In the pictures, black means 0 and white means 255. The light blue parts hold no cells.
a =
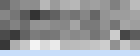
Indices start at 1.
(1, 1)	101
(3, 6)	138
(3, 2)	130
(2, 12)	157
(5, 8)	187
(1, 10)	160
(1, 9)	153
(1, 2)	129
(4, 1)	75
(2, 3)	88
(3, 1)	107
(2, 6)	97
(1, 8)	183
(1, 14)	187
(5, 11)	205
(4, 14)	92
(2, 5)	83
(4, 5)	117
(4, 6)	120
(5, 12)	145
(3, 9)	121
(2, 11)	148

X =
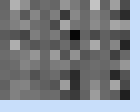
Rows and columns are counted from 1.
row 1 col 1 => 102
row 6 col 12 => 64
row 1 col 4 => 98
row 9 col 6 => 85
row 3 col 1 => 112
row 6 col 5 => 105
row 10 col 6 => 108
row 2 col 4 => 134
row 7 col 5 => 104
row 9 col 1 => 97
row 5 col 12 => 134
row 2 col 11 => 112
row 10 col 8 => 59
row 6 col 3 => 125
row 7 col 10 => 109
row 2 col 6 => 126
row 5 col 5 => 97
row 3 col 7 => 166
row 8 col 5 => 100
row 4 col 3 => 69
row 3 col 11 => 117
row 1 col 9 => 100
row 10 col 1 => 105
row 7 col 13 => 150
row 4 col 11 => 97
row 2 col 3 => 89
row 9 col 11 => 103
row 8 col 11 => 98
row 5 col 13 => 36
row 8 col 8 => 43
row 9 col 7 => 157
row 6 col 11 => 107
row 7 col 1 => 103
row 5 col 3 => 102
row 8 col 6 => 108
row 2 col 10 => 133
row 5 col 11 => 97
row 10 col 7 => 75

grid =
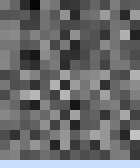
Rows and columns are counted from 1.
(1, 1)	128
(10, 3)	163
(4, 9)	90
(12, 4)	122
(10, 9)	123
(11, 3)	54
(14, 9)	129
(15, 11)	149
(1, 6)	117
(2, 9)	108
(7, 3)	60
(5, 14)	86
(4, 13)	176
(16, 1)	125
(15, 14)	63
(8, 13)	74
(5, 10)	82
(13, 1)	106
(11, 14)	97
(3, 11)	78
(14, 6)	124
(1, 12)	125
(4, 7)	53
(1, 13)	88
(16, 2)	130
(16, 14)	56
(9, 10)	152
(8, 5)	86
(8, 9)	133
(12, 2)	124
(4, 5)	106
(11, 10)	108
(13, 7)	134

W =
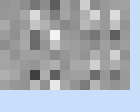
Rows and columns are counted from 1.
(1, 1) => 149
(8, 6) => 94
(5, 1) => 142
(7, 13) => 156
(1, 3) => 142
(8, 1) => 175
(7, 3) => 154
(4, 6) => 242
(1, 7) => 162
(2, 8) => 148
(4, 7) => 153
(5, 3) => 168
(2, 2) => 152
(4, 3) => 166
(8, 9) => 160
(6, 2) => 147
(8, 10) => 109
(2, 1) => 151
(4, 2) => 144
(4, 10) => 118
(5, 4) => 107
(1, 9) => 205
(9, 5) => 145
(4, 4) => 108
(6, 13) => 145
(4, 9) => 135
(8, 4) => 63
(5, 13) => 158
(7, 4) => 149
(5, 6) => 195
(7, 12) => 175
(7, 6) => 175
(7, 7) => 146
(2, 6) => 127
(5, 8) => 158

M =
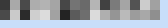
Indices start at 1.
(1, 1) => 57
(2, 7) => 35
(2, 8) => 91
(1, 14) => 83
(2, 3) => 43
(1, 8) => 116
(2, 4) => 207
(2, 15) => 168
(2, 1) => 74
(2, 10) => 219
